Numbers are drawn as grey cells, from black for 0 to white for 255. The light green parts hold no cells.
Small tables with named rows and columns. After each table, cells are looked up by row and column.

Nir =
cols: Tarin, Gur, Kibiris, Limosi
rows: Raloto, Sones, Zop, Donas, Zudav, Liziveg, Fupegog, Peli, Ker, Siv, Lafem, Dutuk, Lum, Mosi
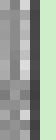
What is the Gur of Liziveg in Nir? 134
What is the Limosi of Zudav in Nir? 73
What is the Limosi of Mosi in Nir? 70
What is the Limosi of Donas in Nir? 71
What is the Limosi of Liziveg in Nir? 72
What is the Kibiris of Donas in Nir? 181
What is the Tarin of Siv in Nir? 124
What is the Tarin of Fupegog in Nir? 174

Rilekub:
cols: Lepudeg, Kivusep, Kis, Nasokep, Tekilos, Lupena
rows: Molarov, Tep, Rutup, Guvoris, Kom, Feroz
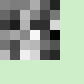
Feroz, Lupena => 39
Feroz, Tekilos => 63
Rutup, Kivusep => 28
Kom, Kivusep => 73
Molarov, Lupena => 35
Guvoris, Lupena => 5
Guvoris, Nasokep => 246
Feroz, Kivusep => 78
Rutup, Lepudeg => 58
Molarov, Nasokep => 172
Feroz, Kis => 239
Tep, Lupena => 120
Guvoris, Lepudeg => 147
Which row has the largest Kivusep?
Guvoris

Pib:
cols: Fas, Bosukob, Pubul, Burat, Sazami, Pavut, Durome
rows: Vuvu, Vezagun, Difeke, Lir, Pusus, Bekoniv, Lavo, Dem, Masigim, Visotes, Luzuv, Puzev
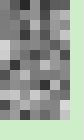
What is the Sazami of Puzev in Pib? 106
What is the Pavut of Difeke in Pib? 153
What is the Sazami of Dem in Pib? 126
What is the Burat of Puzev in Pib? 135
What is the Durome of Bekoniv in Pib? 77
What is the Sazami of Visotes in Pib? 166
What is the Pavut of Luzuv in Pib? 132
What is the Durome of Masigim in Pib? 92
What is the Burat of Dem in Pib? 123
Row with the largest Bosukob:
Visotes

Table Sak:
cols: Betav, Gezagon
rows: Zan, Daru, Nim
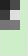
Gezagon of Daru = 223
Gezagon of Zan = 73
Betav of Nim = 117
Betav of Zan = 33
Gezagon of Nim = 121
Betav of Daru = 60

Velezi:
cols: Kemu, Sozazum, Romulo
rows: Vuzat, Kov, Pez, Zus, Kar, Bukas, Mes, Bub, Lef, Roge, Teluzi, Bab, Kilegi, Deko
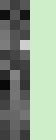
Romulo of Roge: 81
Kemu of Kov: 14
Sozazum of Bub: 132
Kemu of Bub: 41
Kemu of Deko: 61
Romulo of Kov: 20
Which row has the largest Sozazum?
Bub

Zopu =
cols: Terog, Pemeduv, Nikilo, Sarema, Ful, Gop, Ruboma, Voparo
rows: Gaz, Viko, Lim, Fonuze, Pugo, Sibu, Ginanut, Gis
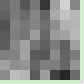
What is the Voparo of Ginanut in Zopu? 147
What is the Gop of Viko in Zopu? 169
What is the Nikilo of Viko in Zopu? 107
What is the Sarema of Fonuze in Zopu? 158
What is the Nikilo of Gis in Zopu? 181
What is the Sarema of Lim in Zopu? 132
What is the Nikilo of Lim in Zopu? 119
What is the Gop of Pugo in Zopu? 124
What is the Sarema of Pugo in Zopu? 116
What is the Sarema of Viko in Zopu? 134

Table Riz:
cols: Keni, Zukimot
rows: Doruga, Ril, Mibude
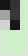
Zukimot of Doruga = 51
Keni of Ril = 162
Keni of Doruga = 22
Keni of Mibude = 210
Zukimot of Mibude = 24
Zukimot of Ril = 56
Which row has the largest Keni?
Mibude

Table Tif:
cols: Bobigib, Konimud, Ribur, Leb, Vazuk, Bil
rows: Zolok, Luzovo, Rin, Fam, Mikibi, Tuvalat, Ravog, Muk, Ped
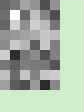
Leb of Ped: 154
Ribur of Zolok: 163
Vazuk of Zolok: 79
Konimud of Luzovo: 255
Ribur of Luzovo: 104
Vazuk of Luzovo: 132
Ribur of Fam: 163
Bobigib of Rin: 100
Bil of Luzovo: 77
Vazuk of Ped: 42
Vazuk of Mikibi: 200
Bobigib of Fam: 146
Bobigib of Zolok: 101
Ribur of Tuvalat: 119
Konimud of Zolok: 118
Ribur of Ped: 77
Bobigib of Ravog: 118

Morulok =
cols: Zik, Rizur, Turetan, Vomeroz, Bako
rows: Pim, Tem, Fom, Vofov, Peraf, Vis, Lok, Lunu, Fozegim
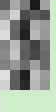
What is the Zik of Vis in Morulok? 138
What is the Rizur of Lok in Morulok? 152
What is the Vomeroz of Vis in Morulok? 70
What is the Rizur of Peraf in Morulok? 188
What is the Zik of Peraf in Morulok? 131
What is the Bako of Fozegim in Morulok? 148
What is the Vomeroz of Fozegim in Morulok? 184
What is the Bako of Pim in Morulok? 161
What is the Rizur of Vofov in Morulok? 99
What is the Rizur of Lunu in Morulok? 93

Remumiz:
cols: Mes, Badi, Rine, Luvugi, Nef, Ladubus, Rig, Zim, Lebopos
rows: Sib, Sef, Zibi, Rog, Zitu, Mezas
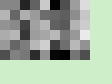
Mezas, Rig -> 2
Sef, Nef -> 108
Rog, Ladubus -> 184
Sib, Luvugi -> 98
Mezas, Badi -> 129
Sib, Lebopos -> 220
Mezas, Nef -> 147
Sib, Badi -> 134
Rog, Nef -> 166
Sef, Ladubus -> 102
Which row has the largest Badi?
Rog

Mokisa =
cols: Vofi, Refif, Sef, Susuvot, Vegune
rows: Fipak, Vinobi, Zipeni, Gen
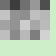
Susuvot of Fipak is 152
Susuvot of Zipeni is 167
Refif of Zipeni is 147
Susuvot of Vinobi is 191
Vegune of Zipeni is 186
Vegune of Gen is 210
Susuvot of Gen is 126
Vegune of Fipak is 78

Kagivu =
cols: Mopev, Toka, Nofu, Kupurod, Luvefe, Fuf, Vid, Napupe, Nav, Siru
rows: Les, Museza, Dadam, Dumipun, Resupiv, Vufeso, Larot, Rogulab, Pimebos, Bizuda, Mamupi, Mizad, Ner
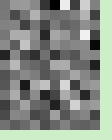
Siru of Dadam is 124
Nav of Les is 207
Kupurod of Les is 137
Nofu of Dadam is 64
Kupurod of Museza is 177
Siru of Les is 128
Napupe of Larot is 104
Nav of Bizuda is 38
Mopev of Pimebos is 86
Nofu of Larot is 114
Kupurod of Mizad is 71
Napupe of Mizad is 121
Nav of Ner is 96
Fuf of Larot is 169
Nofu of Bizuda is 80
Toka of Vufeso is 137
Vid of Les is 236

